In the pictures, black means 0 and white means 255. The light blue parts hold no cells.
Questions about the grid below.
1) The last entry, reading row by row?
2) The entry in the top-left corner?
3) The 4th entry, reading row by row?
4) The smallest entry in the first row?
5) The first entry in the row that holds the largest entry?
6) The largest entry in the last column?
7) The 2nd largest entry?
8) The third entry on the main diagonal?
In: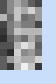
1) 56
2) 82
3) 138
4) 70
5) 95
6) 210
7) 224
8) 196

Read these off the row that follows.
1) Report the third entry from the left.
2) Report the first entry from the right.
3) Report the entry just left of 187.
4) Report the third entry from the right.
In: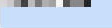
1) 150
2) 37
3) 67
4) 135

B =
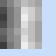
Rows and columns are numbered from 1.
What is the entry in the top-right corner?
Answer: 163
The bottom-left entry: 61
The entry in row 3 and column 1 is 61
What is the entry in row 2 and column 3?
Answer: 148
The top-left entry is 105
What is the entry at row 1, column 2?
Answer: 133
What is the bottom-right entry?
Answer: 177
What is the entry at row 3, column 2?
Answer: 120
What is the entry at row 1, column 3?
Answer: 163

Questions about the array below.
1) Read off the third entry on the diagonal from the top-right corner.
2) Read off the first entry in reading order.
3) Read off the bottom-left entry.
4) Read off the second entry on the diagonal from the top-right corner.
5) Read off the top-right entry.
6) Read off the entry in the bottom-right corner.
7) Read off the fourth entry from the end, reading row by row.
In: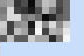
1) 41
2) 151
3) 93
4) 66
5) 108
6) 245
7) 165
